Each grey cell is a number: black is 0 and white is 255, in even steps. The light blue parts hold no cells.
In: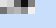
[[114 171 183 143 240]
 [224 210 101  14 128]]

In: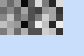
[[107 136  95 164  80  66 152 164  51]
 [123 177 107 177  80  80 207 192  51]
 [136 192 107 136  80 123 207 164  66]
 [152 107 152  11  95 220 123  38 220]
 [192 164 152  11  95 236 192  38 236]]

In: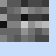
[[ 17 129 129 201 145 171 186]
 [ 71 102 114 157 129 114 129]
 [102 102 102 145 114  87 114]
 [129 102  87 114 102  71  71]
 [145  87  87  45  71  71  59]
 [157  87  87  17  59  59  45]]

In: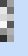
[[ 47 161]
 [ 73 161]
 [145 177]
 [215 201]
 [231 116]
 [247  89]]

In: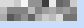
[[170  89 115 146 102 170 202 186 218 115 115]
 [186 131 131 131 186 131 158 170 146 158 131]
 [218 218 202 245 146 146  60 233 102 115 202]]

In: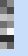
[[ 45  45]
 [ 88 140]
 [112 140]
 [125  74]
 [169 100]
 [184 247]
 [197 184]]
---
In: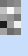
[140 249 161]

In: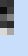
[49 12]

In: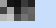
[34 93 77]

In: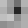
[179  37 199 143]

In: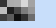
[163 125  15]

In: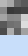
[ 89  62 136  89]
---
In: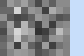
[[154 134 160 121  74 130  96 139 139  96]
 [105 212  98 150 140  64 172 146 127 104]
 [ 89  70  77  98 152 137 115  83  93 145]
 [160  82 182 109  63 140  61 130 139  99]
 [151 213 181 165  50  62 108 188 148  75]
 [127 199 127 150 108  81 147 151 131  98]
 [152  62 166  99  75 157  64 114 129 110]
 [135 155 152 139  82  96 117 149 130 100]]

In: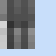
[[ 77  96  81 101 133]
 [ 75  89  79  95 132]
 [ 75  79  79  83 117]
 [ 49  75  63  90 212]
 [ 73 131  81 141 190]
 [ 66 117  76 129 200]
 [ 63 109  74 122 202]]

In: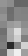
[[140 102 103 148]
 [109 132 129 136]
 [111 132 131 147]
 [154 162 141 136]
 [173 220 155 112]
 [170 206 127 121]
 [ 42 131 209 126]
 [204 240 159 105]]

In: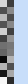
[[ 61 215]
 [137  79]
 [ 76 186]
 [135  83]
 [ 64 207]
 [147  65]
 [119 112]
 [125 100]
 [178   8]
 [ 80 179]
 [168  24]
 [ 43 247]]

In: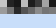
[[ 36  24 188  30  59 164  25 198]
 [116  41  83 105 139 116 122 155]]

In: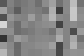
[[129 113 121 129 111 140 160 113 136 188 114  88]
 [123  93 125 129 124 114 174  61 137 200 138 160]
 [148 132 130 157 129 147 181 137 132 199 143  80]
 [133 109 137 127 136 141 144  67 132 139 132 213]
 [142 109 117 123 133 130 116 152 132  76 154 141]
 [125 155 144 130 135 137 134 172 132 167 113  51]
 [136 105 134 135 141 143 159  70 131 178 134 152]
 [139 107 135 130 132 139 141  73 139 146 144 182]]
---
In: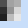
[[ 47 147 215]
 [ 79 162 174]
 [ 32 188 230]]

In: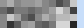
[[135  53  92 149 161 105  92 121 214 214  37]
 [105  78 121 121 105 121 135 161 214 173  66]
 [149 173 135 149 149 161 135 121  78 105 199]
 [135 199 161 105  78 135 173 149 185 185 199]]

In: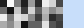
[[110  19 198  60 211  98 186 140 171]
 [238 124 226 211 140  60 171  44  72]
 [171 140 198  19  98  98 226  84  60]
 [ 31 250 124  31 155  44 238 211  72]]

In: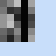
[[ 90  33 105   4 162]
 [120  49  61   4 120]
 [105  74 135   4 135]
 [105 135 190   4 162]
 [149 175  33   4  61]
 [149 190  90   4  74]]

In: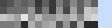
[[ 71  84 110  96 110  56  96  56 123  84 135  96 135  96]
 [ 84 110 110 110 149  71 123  56 149  71 162  96 199 187]
 [123 123 135  42 175 135 162 175  84 149  71 175  42  42]
 [199 187 162 229 149 187 149 149 175 162 187 135 199 213]]

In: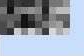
[[118  18 118 132 146 132  34 159 187 187]
 [ 75  34  61  49  49 104  49 118 118 146]
 [ 75  49 202 132 202 146  61 214 171 202]
 [ 91  91  91  18  61 104  61 132 104 104]
 [ 75 104  61  18  34  75 118 146 159  91]]

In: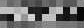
[[ 46  19 208 151 208  32 193 193  32  19  32   7]
 [135  88 104  88 104 119 135 135 119 119 119 104]
 [135 104 119  72  88  72 104  88 119  88  88 135]
 [193 193 178 193  32  32  19 178 193  19 178   7]]

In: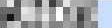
[[ 90  21 104 213 213 173 229 160 255 147 185  63 132 201]
 [104 104 104 229 213 160 201 147 255 116 185  90 132 173]
 [116 185 201 116 147 116 185 132 132 160 147  90 147 132]
 [160 229  90 185 173  75 201  63 132 229 173 173 160 147]]

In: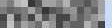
[[124  99 111 124 162 111  55  86  99 138 150  86 124  99 162]
 [150 124 178 193  55  86 162 162 138 178 111 111  86 124 162]
 [ 70 178  70 124  70 162  86 138  70  70 138  99 124 150 178]
 [ 86 193 111 162 138 111 178 150  70 124  99  99 178 138  70]]
